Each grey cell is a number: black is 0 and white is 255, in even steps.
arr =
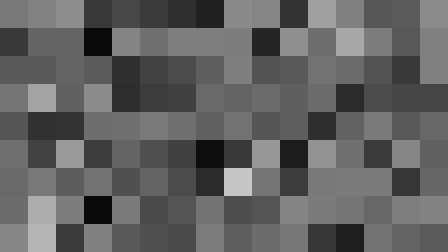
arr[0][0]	120
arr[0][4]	71
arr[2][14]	57
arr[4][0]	85
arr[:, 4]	[71, 132, 47, 45, 112, 100, 80, 123, 89]
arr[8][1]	180
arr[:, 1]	[130, 100, 89, 163, 49, 66, 120, 173, 180]
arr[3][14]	70
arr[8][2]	59
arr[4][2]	51
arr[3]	[117, 163, 97, 140, 45, 60, 65, 105, 99, 107, 95, 108, 43, 75, 70, 70]
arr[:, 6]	[48, 126, 76, 65, 111, 65, 75, 84, 74]
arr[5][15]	96
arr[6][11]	121
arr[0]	[120, 130, 142, 56, 71, 58, 48, 33, 138, 133, 51, 159, 128, 86, 90, 139]
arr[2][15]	128
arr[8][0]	134
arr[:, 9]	[133, 37, 83, 107, 85, 151, 116, 84, 108]
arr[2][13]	83
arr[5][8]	57
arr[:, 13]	[86, 124, 83, 75, 122, 58, 123, 103, 115]
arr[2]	[89, 89, 100, 91, 47, 66, 76, 94, 127, 83, 89, 114, 107, 83, 57, 128]
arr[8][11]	54
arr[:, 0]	[120, 57, 89, 117, 85, 111, 105, 108, 134]
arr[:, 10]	[51, 143, 89, 95, 94, 28, 60, 132, 119]
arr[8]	[134, 180, 59, 128, 89, 80, 74, 124, 94, 108, 119, 54, 30, 115, 99, 91]
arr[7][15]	130
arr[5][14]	134

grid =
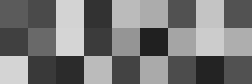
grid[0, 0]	91
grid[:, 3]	[50, 59, 187]
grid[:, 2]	[211, 213, 43]
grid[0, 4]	187
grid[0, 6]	81
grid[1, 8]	174
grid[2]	[212, 57, 43, 187, 67, 170, 76, 35, 81]
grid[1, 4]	149

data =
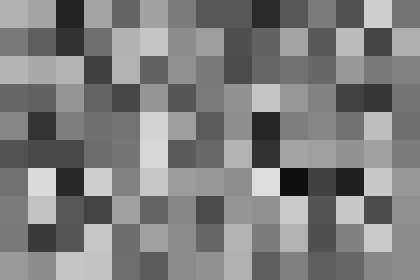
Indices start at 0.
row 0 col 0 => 176
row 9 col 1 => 141
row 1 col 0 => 121
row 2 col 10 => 113
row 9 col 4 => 110
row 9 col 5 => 92
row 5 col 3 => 108
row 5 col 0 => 83
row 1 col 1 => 94
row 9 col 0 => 154
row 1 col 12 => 187
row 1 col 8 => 80
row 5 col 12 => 146
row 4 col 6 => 158
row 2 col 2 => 180
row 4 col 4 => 115
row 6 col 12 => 31
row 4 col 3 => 112
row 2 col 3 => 65
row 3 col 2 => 149
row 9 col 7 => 146
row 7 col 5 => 100
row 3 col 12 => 66
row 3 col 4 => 70
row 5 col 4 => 118
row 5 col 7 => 105
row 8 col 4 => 109
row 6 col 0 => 113
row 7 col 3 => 68
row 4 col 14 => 111
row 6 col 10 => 16
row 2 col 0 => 182
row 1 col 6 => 140
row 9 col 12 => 102
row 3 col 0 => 103
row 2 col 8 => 74

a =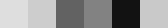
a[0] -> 222
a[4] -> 18

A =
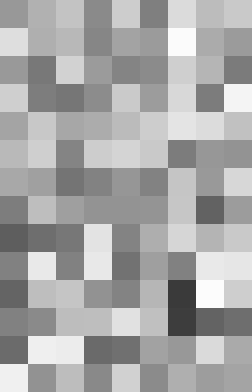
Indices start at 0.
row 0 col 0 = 152
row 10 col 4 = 131
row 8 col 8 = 201
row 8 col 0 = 94
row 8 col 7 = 180
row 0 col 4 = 205
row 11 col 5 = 192
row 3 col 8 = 244
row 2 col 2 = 210
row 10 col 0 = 100
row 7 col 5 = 148
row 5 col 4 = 212
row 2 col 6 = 207
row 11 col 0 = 129
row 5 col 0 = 185
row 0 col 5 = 127
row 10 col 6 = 58
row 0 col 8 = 201
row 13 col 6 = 175
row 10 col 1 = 190
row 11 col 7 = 99
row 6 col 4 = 150
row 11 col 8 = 110
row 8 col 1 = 110
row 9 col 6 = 129
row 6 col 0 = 168
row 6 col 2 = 116
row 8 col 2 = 119
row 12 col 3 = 106
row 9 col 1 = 233
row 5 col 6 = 124
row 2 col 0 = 153
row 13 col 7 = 157
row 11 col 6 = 61

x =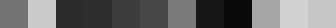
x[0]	116
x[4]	61
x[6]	122
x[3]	46
